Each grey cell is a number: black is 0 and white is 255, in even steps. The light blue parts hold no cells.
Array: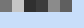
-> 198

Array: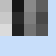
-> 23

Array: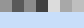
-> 89

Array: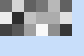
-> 213

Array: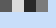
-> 219

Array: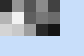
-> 149

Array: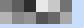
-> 94

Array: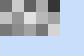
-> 203
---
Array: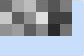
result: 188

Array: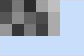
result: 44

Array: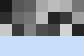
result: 96

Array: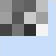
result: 97

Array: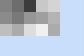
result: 60

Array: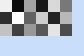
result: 164
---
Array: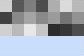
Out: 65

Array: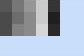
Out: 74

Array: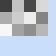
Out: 173

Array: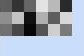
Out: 142

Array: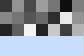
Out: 135

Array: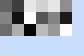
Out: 132
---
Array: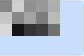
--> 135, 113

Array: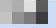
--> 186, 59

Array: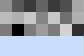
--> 144, 47

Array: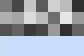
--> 123, 100

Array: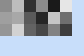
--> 140, 61

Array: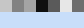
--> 198, 110

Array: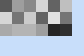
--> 89, 47

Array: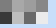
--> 125, 235
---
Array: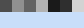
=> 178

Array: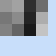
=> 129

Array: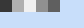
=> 176

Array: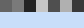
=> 198

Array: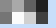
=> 117

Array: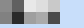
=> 42

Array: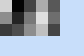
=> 77

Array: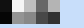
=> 148

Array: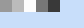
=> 187

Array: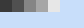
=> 80
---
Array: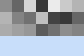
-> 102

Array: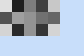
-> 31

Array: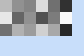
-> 145

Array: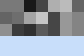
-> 121

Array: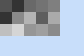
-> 51

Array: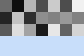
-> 14

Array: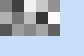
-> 65
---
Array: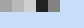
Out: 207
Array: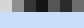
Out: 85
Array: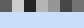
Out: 150
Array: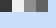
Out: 239
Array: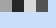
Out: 38
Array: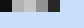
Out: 197
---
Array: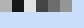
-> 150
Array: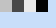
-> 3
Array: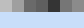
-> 139
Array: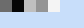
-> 244
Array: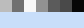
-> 7
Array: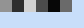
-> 106
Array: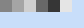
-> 229
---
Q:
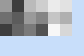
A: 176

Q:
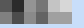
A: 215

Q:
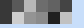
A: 68

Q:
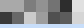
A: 224

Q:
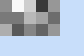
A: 109

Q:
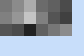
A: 64

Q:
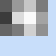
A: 163
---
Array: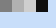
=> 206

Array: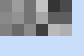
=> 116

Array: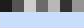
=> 205

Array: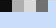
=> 218

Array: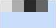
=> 42

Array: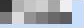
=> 197
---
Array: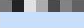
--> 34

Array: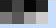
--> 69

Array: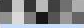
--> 197

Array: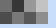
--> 54

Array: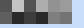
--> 196

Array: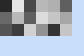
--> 230
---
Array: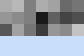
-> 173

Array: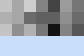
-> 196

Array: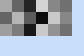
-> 169

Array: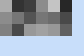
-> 173

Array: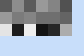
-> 91

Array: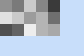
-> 145
